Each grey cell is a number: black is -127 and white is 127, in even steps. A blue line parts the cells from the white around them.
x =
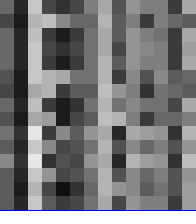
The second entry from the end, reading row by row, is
-68
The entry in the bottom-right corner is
29
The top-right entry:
40
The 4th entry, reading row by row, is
-56
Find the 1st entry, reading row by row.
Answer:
-23
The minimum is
-111
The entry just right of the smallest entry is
-77
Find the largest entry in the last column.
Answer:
61
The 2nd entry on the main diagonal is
-99
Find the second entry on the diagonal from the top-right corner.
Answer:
-23
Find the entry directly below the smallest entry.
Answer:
-68
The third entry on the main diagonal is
61
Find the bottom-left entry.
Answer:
-35
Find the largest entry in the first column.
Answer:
8
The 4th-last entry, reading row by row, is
-1
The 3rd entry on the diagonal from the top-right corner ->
-13
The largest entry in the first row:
70
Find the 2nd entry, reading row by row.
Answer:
-88
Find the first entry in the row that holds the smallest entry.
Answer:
-35

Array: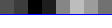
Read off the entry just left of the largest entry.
6
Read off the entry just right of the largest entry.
28
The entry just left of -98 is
-127

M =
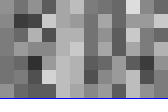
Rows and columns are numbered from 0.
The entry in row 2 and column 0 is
-3
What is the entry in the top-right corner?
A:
-23
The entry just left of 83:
-47
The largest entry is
93
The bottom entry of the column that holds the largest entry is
61
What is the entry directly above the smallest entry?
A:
8
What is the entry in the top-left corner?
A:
17
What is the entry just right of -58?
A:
73
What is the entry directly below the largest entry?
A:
26
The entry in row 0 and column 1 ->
-12
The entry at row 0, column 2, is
17
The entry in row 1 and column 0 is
8
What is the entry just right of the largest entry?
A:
8
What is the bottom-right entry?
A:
-3
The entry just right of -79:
26
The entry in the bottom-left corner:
17
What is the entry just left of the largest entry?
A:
-23

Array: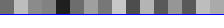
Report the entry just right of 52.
-38
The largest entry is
71

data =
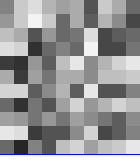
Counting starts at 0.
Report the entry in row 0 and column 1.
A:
74
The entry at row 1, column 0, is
23
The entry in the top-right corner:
-22
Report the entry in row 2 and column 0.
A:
63
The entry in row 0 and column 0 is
2
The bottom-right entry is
103
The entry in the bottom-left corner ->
-22
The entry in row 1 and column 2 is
115
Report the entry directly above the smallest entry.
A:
93
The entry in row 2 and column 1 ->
43
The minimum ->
-89
